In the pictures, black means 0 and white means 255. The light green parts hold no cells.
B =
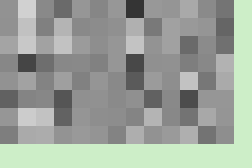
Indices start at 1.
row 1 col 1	146
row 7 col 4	98
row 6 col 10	137
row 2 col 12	149
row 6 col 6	145
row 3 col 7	150
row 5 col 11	194
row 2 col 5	137
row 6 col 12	150
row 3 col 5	155
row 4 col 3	110
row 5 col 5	129
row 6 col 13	150
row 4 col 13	178
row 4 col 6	129
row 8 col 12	115
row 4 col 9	144
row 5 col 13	170
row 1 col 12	138
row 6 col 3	135
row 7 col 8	132
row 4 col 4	136
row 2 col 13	101
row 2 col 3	128
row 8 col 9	146
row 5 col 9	155
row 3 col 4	194
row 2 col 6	140
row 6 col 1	97
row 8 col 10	154
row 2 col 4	180
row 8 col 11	175
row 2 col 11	153

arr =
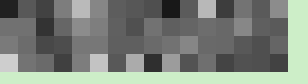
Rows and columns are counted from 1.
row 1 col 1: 33
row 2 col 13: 104
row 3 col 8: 95
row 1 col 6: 134
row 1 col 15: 90
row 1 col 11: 91
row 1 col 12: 184
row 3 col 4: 77
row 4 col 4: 64
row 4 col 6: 195
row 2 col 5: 140
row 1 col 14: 115
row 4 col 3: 106
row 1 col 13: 61
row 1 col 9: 79
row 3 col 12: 105
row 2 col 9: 114
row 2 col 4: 102
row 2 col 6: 126

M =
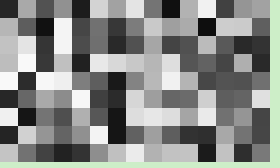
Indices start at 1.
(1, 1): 38
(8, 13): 168
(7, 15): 69
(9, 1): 196
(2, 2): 93
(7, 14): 149
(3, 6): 111
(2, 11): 171
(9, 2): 114
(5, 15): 112
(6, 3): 169
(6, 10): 102
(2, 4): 244
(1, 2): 169
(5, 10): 241
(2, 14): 203
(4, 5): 33
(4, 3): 56
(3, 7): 41
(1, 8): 228
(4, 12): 98
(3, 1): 194
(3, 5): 76
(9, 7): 192
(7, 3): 116
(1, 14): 149
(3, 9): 166
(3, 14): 41
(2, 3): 17
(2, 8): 124
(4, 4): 192
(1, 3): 82
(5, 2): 44
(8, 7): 21
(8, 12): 47

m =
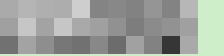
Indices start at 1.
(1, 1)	170
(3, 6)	136
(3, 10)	54
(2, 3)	163
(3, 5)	113
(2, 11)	160
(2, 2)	198
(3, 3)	142
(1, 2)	181
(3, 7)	108
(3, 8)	161

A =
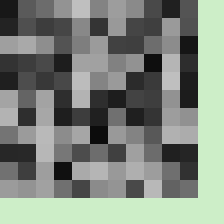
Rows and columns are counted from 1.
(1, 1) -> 24
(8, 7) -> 153
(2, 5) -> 136
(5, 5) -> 188
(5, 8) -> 43
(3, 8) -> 63
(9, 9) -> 108
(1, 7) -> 157
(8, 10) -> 177
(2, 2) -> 79
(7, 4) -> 30
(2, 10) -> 154
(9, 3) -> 183
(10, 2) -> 62
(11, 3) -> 161
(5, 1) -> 31
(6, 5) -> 179
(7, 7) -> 112
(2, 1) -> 35
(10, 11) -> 49
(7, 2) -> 46
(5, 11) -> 29
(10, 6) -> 181
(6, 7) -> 29
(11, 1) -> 155
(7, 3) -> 167
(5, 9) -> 58
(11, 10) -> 98
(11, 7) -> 148
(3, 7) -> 65
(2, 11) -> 81
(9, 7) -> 64
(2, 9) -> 63
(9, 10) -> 32
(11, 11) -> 110
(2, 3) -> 61

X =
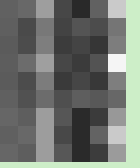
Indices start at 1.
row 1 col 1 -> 97
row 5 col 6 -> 56
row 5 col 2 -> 76
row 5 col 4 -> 58
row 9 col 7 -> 155
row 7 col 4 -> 86
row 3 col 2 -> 76
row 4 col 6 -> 83
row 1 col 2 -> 104
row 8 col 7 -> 202
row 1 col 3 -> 158
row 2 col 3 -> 120
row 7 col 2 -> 94
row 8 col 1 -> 96
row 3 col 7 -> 125
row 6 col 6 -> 88
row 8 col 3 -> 157
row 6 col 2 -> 81
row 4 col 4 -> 71
